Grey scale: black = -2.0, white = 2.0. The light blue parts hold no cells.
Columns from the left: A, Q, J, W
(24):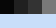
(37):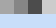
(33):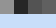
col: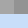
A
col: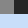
Q

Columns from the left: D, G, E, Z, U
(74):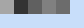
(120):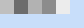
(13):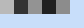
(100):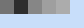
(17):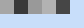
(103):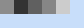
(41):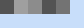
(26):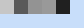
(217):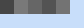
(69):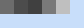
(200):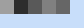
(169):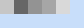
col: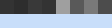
G
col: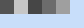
D

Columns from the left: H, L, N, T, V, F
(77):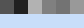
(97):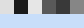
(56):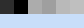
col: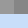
F
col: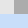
N

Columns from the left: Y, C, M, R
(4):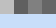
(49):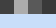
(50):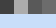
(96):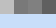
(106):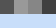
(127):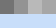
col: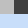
Y
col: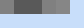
M
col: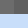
R
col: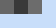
R
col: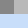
M

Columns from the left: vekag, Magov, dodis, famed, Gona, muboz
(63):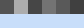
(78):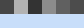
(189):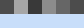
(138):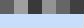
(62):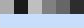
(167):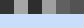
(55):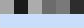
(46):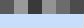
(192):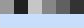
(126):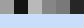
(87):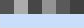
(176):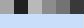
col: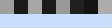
Magov
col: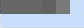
Gona
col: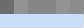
famed
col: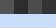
muboz
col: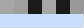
Magov
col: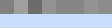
famed

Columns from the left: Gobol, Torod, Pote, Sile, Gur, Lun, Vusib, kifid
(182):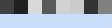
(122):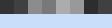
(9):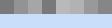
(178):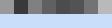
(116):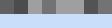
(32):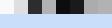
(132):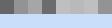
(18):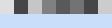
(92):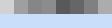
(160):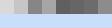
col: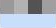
Lun
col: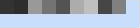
Vusib
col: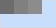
Sile

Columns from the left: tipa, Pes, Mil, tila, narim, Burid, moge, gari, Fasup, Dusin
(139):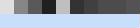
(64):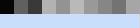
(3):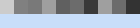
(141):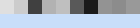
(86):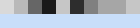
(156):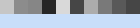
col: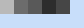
Burid
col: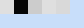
tipa
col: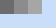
Fasup
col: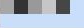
Dusin

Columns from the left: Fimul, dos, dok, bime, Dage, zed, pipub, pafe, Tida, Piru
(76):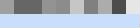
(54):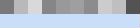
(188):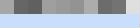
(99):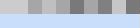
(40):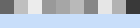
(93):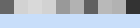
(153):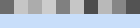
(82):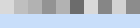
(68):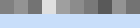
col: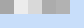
dok
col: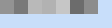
zed
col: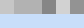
Tida
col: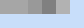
Dage
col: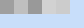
bime

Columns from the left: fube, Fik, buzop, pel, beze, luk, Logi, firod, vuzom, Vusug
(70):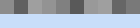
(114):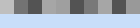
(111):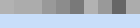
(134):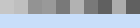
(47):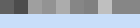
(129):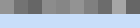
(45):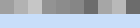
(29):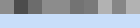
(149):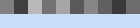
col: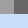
buzop
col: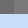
Logi
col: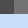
Fik
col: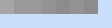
pel
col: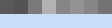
luk
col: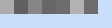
Vusug

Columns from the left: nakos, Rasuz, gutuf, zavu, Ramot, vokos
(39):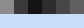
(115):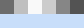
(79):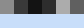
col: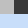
Rasuz
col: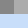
Ramot
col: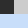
zavu
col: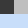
Rasuz

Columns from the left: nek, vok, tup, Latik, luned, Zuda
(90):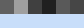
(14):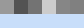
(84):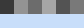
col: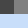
Zuda
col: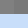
Zuda
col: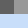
nek
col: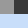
nek

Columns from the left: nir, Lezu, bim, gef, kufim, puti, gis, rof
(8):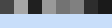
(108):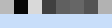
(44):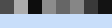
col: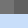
kufim
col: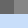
puti
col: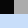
Lezu

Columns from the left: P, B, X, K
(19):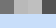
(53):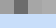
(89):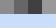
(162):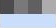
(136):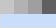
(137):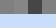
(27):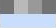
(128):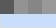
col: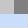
P
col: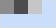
P
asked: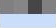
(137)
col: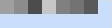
P
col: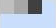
X

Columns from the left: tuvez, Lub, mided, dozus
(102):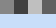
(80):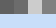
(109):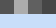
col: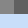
tuvez
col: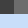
Lub
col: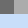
Lub
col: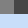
dozus

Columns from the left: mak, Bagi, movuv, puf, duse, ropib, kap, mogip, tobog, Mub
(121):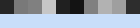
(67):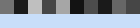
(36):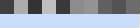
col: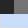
mak
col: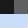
mogip
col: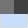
mak
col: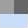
tobog

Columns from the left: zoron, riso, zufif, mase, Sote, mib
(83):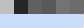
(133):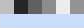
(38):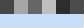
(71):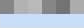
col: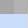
riso
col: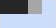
riso
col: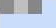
mase

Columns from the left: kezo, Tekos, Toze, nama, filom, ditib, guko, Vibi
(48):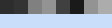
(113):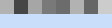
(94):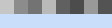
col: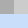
Vibi
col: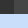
Tekos
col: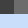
filom
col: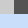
Vibi
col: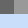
guko

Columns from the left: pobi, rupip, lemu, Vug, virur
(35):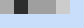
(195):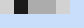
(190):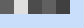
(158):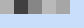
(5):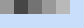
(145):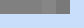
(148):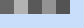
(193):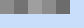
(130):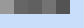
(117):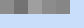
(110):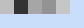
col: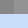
Vug
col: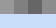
pobi
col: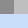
pobi
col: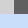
pobi
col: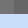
rupip

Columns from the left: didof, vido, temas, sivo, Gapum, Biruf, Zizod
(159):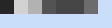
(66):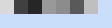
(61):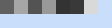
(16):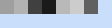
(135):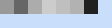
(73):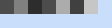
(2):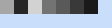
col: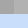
vido
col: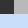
Gapum
